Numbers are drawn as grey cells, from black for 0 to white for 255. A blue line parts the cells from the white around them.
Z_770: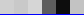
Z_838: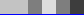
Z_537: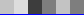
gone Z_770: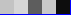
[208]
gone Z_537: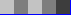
[221]
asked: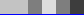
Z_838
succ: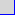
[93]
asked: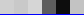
Z_770
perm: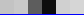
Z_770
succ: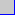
[214]

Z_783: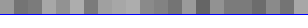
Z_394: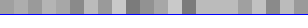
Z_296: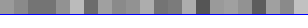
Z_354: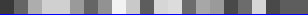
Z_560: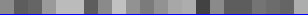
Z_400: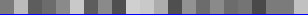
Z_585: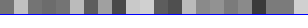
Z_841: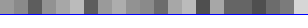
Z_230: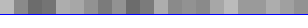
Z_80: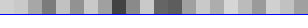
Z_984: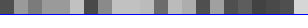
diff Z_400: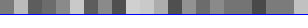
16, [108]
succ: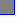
[116]
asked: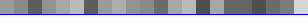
Z_841
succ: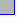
[167]
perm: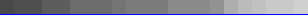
Z_400
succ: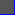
[154]
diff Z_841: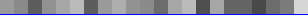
18, [79]

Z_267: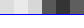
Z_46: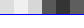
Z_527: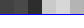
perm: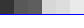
Z_267
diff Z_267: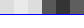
2, [215]

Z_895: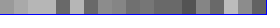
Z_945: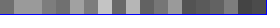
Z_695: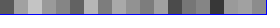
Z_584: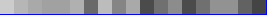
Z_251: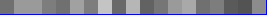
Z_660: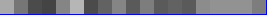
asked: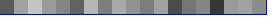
Z_695
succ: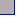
[105]

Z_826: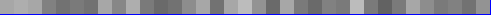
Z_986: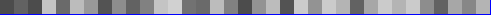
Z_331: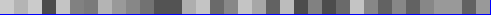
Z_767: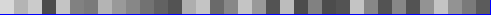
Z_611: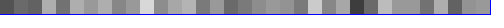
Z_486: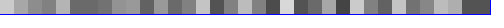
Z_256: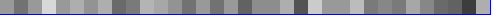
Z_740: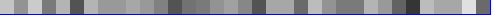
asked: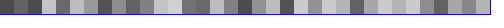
Z_986
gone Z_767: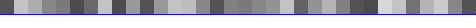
[91]
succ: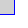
[114]
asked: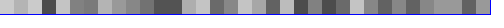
Z_331
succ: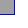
[135]
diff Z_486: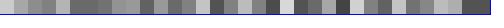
25, [203]
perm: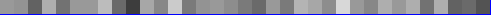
Z_611

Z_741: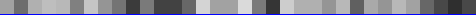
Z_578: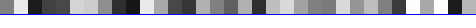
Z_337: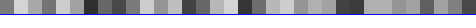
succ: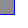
[47]
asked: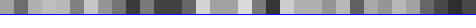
Z_741
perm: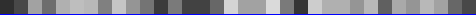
Z_741
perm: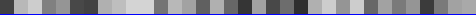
Z_337
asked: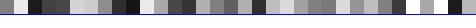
Z_578
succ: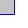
[149]
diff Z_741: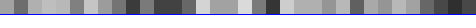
7, [149]

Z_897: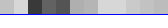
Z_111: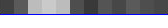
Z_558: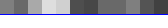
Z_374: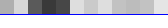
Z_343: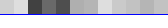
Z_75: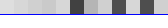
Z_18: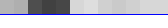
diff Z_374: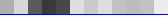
11, [229]
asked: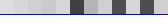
Z_75
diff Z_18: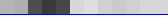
3, [65]
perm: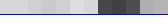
Z_18
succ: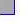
[222]

